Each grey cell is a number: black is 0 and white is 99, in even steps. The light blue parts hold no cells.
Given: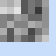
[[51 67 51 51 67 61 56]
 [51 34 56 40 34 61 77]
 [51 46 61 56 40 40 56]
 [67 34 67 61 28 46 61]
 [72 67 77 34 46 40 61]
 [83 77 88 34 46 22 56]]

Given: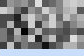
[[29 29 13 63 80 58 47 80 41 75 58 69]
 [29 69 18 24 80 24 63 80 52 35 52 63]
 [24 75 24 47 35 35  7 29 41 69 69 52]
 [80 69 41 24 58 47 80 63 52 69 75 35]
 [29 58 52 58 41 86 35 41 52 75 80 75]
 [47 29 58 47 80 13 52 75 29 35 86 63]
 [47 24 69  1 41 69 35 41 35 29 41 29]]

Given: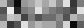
[[71 37  4 59 65 77 65 77 54 87 21 48]
 [32 92 15 48 54 87 59 48 42 37 26 87]
 [71 21 32 87 59 71 65 65 48 82  4 37]
 [42 77 71 26 48 32 42 42 54 32 71 59]]

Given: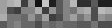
[[62 30 24 51 51 67 24 57 35 51 45 62 67 30 72 67]
 [67 45 45 40 57 40 62 24 30 51 62 45 57 30 57 51]
 [35 45 51 40 40 30 45 40 45 40 40 35 35 45 30 30]
 [62 67 72 24 57  7 77 12 35 51 72 18 18 35 12 12]]

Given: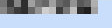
[[52 34 23 18 40 57 80 74 23 46 74 18 12 62]
 [46 23 52 18 62 46 40 62 40 34 57 34 40 68]]

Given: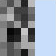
[[55  3  9 77 14]
 [55  9 14 66 20]
 [37 60 25 25 43]
 [60 72 31 20 37]
 [49 31 37  9 55]
 [43 31 49 66 66]
 [49 31 55 14 72]
 [49 37 60 25 66]]

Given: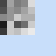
[[11 79 32 43 79]
 [27 63 48 53 85]
 [32 58 53 63 74]
 [22 79 74 85 91]
 [53 58 79 68 68]]

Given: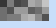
[[21 48 27 32 66 60 76]
 [43 48 48 66 71 54 32]
 [43 32 60 60 37 43 60]]
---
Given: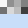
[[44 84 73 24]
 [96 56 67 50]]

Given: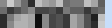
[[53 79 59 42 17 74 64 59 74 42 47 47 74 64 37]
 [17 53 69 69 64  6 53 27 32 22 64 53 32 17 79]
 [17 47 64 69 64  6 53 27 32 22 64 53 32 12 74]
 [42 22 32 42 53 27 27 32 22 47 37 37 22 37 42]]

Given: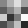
[[52 69 86 63]
 [36 52 69 30]
 [30 47 74 15]
 [80 20 47 97]]

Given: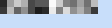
[[22 73 39 56 28 11 16 91 50 85 56 68 50 22]
 [16 62 79 68 28 34 34 97 79 50 44 62 44 73]]

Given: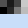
[[ 0 15 47 73]
 [31 10 26 78]]

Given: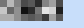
[[46 72 51 29 34 17 51 62 29]
 [67 67 56 40 34 40 23 62 34]
 [77 40 56  7 17 46 88 82 12]]
